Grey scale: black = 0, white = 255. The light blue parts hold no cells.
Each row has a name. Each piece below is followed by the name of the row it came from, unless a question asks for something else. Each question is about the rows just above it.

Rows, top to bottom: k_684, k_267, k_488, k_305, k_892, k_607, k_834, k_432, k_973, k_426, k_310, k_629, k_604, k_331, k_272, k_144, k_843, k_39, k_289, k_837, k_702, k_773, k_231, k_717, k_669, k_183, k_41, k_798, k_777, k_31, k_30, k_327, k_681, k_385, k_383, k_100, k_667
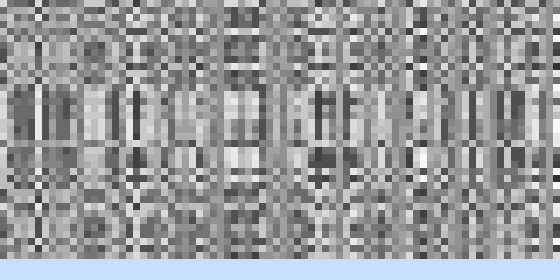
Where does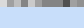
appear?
k_267
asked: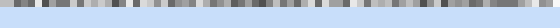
k_669
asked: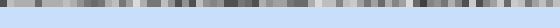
k_973
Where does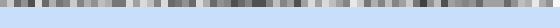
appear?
k_383
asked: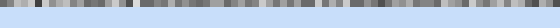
k_777
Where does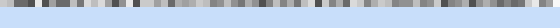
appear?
k_39
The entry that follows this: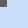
[118]

